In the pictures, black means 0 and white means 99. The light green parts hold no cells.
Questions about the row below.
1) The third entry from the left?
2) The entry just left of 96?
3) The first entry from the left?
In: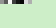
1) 96
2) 35
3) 57

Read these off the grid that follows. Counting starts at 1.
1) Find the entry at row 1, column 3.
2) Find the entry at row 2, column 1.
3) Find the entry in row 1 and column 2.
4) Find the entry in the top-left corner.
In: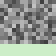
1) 41
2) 59
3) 41
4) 70
